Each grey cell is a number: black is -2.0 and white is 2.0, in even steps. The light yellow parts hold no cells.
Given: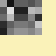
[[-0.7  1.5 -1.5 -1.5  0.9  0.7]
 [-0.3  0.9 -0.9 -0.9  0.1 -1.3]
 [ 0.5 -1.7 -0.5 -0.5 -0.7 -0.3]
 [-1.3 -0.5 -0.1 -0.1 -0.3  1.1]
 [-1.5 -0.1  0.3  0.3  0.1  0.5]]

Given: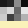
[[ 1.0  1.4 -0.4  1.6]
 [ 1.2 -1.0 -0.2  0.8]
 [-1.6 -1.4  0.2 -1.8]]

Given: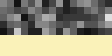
[[ 0.1 -0.3 -1.7 -0.1 -0.7  0.3 -1.5 -0.9  0.3 -1.5 -0.5  0.1  0.3 -0.3
  -0.9 -1.3]
 [-0.3 -0.5 -0.9 -0.7  0.1 -0.3 -0.9 -0.3 -1.1 -1.5 -1.3 -1.1 -0.5 -0.1
  -0.7 -0.1]
 [-1.3 -0.5 -0.3 -0.7 -1.3  0.1  0.1 -0.3 -0.7 -0.9 -0.5  0.3 -0.7 -0.7
  -0.1  0.5]
 [-0.5  0.1  0.5 -1.7 -0.9 -0.1  0.7  0.5 -1.3 -1.1 -1.1 -1.1 -1.1 -0.9
  -0.5  1.5]
 [-1.7 -1.1  1.1 -0.7 -1.5 -1.5  0.5 -0.1 -1.3  0.3 -0.5 -1.5 -1.7 -1.5
  -1.1 -0.9]]

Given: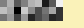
[[ 1.0  0.6 -2.0  1.2  0.2 -0.8 -0.2  0.6 -1.2]
 [-0.2  0.4 -1.0  0.4 -1.4 -0.8 -0.4 -1.4 -1.2]
 [ 0.0  0.8 -0.6  0.0  0.8  1.0 -1.6 -0.6  1.8]]

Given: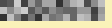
[[-1.2  1.0  0.0 -1.0 -0.2 -1.2  0.6 -0.2  0.0  0.8 -0.4  1.0  0.8 -0.8
   0.6]
 [ 1.0  0.2  0.8  1.2 -0.6  0.0 -0.6  0.2 -0.2 -0.4 -0.4  0.4  0.4 -1.0
   0.4]
 [-0.8 -0.6  1.2 -1.0  0.4 -0.4  0.6  0.6 -1.2  0.0  0.8  1.0 -0.8  0.2
   1.0]]

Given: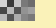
[[-0.9  0.9 -0.7  0.3  0.5]
 [ 0.9 -0.7  0.7  0.1 -0.1]
 [ 1.3 -1.1  1.1 -0.1 -0.3]]

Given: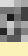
[[-1.4  0.8 -0.8  0.0]
 [ 0.0 -0.6 -0.6  1.0]
 [ 0.4 -1.6 -0.4 -1.0]
 [-0.2 -0.2  0.0 -1.0]
 [ 0.4  1.2  0.2  0.6]
 [ 1.4  1.4  0.8  0.6]]

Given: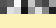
[[-0.9  1.5  1.3 -1.7  0.3  1.5  0.1 -1.5]
 [-0.7 -0.5  1.9 -1.3  1.1 -0.5 -0.9  0.5]]

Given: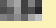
[[ 0.0 -0.2  0.2 -0.4  0.6  1.0]
 [-0.8 -0.6  0.4 -1.0 -0.8 -1.4]
 [-0.6  0.2  0.6 -1.0  0.0 -1.0]]
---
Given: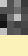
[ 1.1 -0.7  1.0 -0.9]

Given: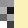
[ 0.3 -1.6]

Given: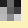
[-1.5 -0.5  1.3]

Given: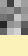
[ 0.5  0.3  1.1 -0.5]

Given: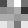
[-0.8  0.3  0.4  1.6]

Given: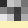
[-1.3 -0.4 -1.0]

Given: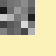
[-0.5 -0.3 -0.1  1.4  0.8]
